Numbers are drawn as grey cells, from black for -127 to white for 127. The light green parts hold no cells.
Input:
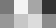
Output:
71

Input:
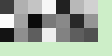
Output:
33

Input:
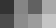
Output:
12

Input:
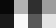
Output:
121

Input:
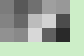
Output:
-23

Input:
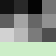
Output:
36

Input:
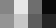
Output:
71

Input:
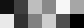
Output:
-78

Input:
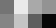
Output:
68

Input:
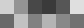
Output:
66
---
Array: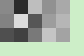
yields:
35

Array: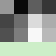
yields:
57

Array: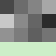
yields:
-11

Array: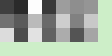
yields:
37

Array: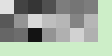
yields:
48

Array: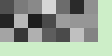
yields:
3

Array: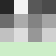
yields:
80
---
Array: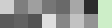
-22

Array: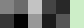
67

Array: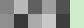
-32

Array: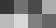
-13

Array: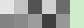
-44

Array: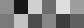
-18

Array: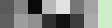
98
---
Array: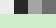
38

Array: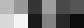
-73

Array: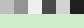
112

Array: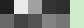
33

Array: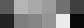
41

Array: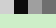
31

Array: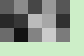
-57

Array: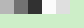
-78

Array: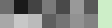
-60
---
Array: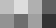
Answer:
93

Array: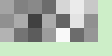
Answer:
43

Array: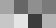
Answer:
-25

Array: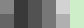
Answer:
-70

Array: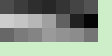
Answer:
68

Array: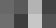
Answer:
-37

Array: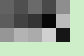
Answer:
-61

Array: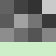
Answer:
34

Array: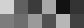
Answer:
-31

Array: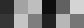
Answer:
35
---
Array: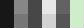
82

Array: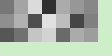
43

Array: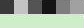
-2

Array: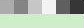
-32

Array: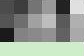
-29

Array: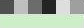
94
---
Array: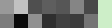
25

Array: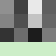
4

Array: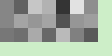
6

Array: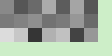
-5

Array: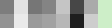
-2

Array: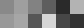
9

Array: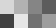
87

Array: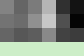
-12
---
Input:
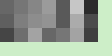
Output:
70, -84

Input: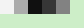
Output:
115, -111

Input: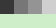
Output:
79, -72

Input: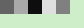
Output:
95, -113

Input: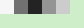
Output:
118, -92

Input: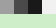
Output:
113, -102

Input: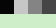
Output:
70, -122

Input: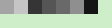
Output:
69, -107

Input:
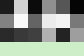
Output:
121, -122
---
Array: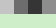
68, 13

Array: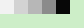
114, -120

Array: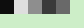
-114, -22

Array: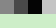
6, 68

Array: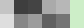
68, -11

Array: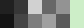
-94, -37

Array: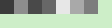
-68, -2

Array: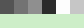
-43, 70
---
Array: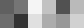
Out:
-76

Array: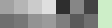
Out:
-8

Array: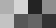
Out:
-40

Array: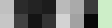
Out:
-62

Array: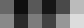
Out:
-85

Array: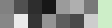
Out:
106

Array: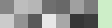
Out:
19

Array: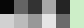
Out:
59

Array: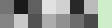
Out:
73

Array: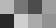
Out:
79
